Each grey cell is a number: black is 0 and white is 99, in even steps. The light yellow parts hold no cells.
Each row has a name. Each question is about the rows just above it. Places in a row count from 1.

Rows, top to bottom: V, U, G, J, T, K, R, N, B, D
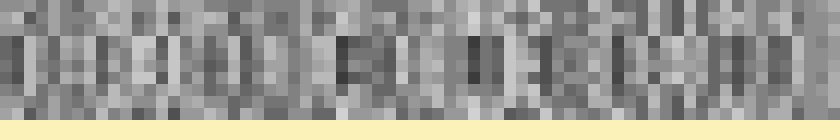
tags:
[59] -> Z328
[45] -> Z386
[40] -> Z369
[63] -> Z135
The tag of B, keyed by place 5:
Z135
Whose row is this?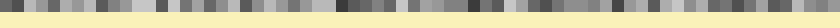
J
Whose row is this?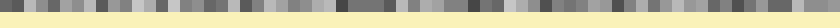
T
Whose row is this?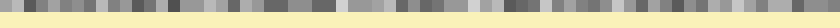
D
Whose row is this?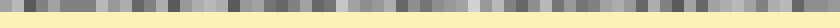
U

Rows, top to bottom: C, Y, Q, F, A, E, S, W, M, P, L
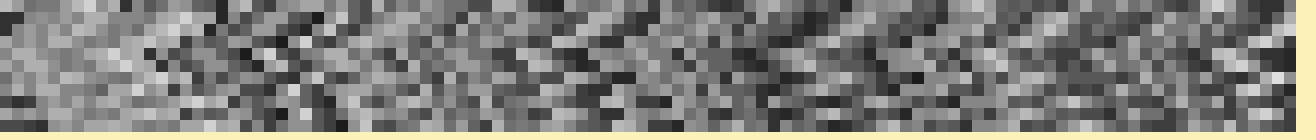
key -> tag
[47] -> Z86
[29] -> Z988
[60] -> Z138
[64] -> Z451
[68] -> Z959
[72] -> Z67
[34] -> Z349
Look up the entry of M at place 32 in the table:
Z988
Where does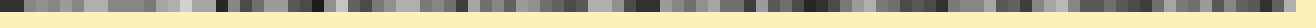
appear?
Y
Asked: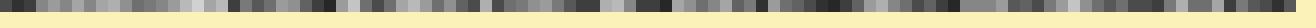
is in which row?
M
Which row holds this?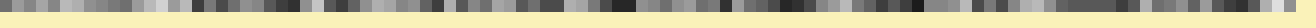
S
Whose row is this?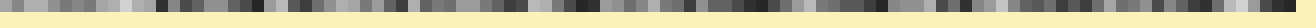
E
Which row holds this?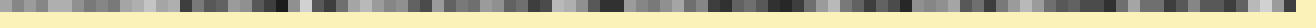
P
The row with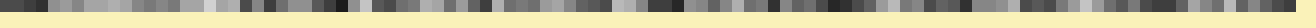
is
L

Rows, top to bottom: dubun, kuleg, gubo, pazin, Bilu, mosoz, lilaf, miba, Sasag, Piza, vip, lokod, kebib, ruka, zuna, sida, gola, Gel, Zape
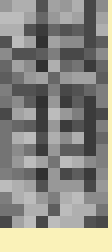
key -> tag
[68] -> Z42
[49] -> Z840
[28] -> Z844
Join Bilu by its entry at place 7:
Z844
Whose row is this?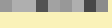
dubun
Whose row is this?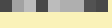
Zape
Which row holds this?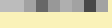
kuleg
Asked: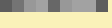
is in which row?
lilaf
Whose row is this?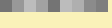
ruka
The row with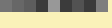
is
vip

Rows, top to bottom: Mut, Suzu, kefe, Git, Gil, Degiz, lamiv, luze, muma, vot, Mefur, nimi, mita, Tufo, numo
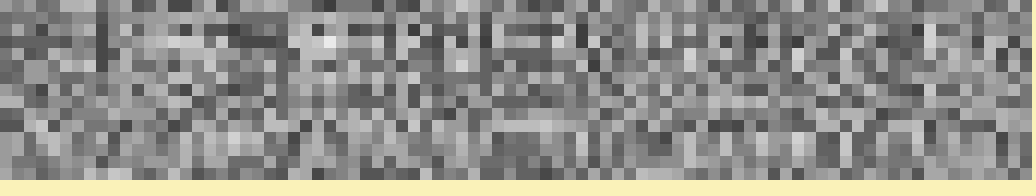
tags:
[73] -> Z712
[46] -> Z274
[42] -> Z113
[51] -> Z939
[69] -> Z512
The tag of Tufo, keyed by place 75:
Z274
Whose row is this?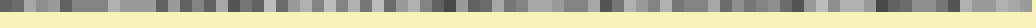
vot
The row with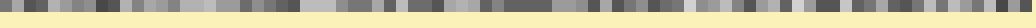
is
Gil

